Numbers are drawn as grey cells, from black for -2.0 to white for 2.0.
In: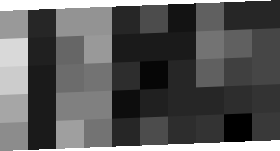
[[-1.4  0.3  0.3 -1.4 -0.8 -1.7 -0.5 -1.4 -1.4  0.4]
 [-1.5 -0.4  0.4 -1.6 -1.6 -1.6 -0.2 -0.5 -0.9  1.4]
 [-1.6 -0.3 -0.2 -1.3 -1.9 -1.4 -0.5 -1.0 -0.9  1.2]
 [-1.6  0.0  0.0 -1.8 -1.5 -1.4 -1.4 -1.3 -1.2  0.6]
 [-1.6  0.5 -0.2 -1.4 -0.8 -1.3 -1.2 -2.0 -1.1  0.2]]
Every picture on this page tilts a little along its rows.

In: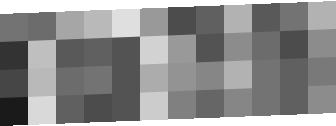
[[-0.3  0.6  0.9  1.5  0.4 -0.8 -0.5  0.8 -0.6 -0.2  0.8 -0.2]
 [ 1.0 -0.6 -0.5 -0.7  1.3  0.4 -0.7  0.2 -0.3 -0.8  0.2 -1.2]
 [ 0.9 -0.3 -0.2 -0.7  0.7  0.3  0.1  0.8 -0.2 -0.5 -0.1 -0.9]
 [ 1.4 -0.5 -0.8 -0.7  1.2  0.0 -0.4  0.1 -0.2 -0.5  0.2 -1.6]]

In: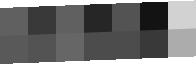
[[-1.1 -0.5 -1.4 -0.7 -1.7  1.3 -0.5]
 [-0.7 -0.4 -0.8 -0.8 -1.1  0.7 -0.6]]

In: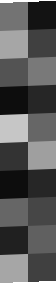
[[-1.7 -0.2]
 [-1.0  0.6]
 [-0.1 -0.7]
 [-1.4 -1.8]
 [-0.4  1.1]
 [ 0.5 -1.2]
 [-1.4 -1.8]
 [-0.9 -0.4]
 [-0.5 -1.5]
 [-1.0  0.6]]

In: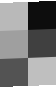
[[-1.8  0.9]
 [-1.0  0.5]
 [ 1.0 -0.7]]

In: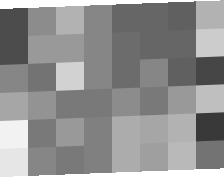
[[ 0.2  0.8  0.1 -0.4 -0.4 -0.5  0.8 -0.8]
 [ 0.4  0.4  0.1 -0.3 -0.4 -0.4  1.2 -0.8]
 [-0.2  1.3  0.1 -0.3  0.1 -0.5 -0.9  0.1]
 [ 0.3 -0.1 -0.1  0.2 -0.1  0.4  1.0  0.6]
 [-0.1  0.4  0.0  0.7  0.6  0.8 -1.1  1.8]
 [ 0.1 -0.1  0.0  0.7  0.5  0.9 -0.2  1.6]]

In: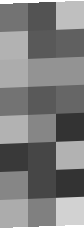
[[-0.7  1.0 -0.2]
 [-0.6 -0.5  0.8]
 [ 0.3  0.3  0.7]
 [-0.6 -0.4 -0.2]
 [ 0.1 -1.2  0.8]
 [-0.9  0.8 -1.1]
 [-0.9 -1.2  0.1]
 [ 0.0  1.3  0.7]]

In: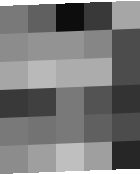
[[-0.5 -1.8 -1.1  0.6 -0.1]
 [ 0.3  0.3  0.1 -0.8  0.2]
 [ 0.9  0.7  0.7 -0.8  0.6]
 [-1.0 -0.1 -0.7 -1.2 -1.1]
 [-0.2 -0.1 -0.5 -0.8 -0.1]
 [ 0.5  1.0  0.5 -1.4  0.2]]
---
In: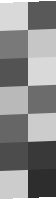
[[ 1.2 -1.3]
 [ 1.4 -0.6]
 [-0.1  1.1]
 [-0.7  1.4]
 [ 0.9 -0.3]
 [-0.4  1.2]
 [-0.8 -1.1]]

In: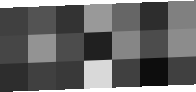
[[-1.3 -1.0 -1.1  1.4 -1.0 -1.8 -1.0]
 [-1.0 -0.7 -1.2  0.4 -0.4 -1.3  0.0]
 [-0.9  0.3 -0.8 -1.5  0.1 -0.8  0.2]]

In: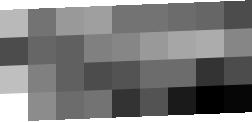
[[ 2.0  0.2 -0.3 -0.2 -1.2 -0.7 -1.6 -2.0 -1.9]
 [ 0.9 -0.2  0.4  0.5 -0.2 -0.2 -0.3 -0.4 -0.8]
 [-0.8 -0.4 -0.5  0.0  0.1  0.4  0.6  0.7  0.1]
 [ 1.0  0.0 -0.5 -0.8 -0.7 -0.3 -0.3 -1.2 -0.8]]

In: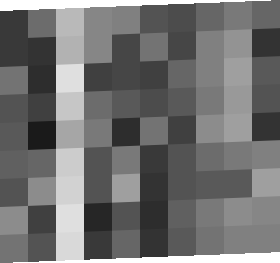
[[-0.2 -0.7  1.4 -1.1 -0.4 -1.2 -0.6 -0.2  0.0  0.0]
 [-1.1 -0.3  0.9  0.1  0.0 -0.7 -0.8 -0.4 -0.1 -0.4]
 [-1.1 -1.2  0.8  0.1 -0.9 -0.2 -0.9  0.0  0.3 -1.2]
 [-0.2 -1.3  1.5 -1.0 -0.9 -1.0 -0.4  0.0  0.5 -0.6]
 [-0.7 -1.0  1.1 -0.3 -0.6 -0.8 -0.6 -0.1  0.4 -0.7]
 [-0.6 -1.6  0.6 -0.1 -1.3 -0.2 -1.0  0.2  0.5 -1.2]
 [-0.5 -0.4  1.2 -0.7 -0.1 -1.1 -0.7 -0.3 -0.1  0.0]
 [-0.7  0.2  1.3 -0.7  0.5 -1.2 -0.7 -0.6 -0.6  0.5]
 [ 0.2 -1.0  1.5 -1.4 -0.7 -1.3 -0.5 -0.1  0.2  0.1]]

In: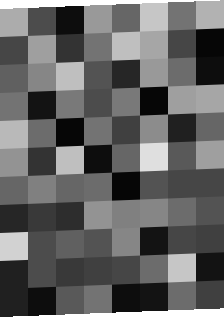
[[-1.5 -1.8 -0.6 -0.2 -1.8 -1.7 -0.3 -1.0]
 [ 0.7 -0.8 -1.8  0.4 -0.4  1.1 -0.2  0.8]
 [-0.9  0.5 -1.2 -0.2  1.0  0.6 -0.9 -1.9]
 [-0.5  0.1  1.0 -0.7 -1.4  0.4 -0.3 -1.8]
 [-0.2 -1.7 -0.1 -0.8 -0.1 -1.9  0.5  0.6]
 [ 0.9 -0.3 -1.9 -0.2 -1.0  0.2 -1.5 -0.4]
 [ 0.3 -1.2  1.0 -1.8 -0.4  1.5 -0.6  0.5]
 [-0.4  0.0 -0.4 -0.3 -1.9 -0.7 -0.9 -0.9]
 [-1.4 -1.1 -1.3  0.3  0.0  0.1 -0.3 -0.7]
 [ 1.3 -0.8 -0.5 -0.7  0.1 -1.7 -0.9 -1.0]
 [-1.5 -0.8 -1.1 -1.0 -0.9 -0.3  1.1 -1.7]]

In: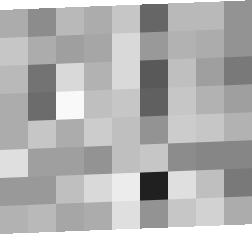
[[ 0.8  0.9  0.6  0.7  1.5  0.3  1.1  1.3  0.7]
 [ 0.7  0.2  0.9  0.7  1.1 -0.4  0.9  0.9  0.3]
 [ 1.1  0.7  0.5  0.6  1.4  0.4  0.8  0.7  0.3]
 [ 0.9 -0.2  1.4  0.8  1.4 -0.6  1.0  0.5 -0.1]
 [ 0.7 -0.3  1.9  1.0  1.1 -0.5  1.1  0.8  0.5]
 [ 0.7  1.1  0.7  1.2  1.0  0.3  1.2  1.1  0.8]
 [ 1.5  0.5  0.5  0.3  1.0  1.1  0.2  0.1  0.1]
 [ 0.4  0.4  1.0  1.4  1.7 -1.5  1.5  1.0 -0.1]]

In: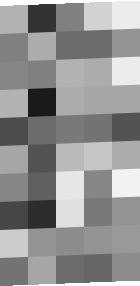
[[-0.2  0.6 -0.3 -0.4  0.2]
 [ 0.8 -1.2  0.0  1.3  1.7]
 [ 0.0  0.7 -0.3 -0.3  0.3]
 [ 0.1  0.0  0.8  0.7  1.7]
 [ 0.8 -1.6  0.7  0.6  0.6]
 [-0.8 -0.3 -0.1 -0.2 -0.7]
 [ 0.6 -0.7  0.9  1.1  0.7]
 [ 0.1 -0.5  1.6  0.1  1.8]
 [-0.9 -1.3  1.5 -0.1  0.3]
 [ 1.2  0.3  0.2  0.3  0.4]]
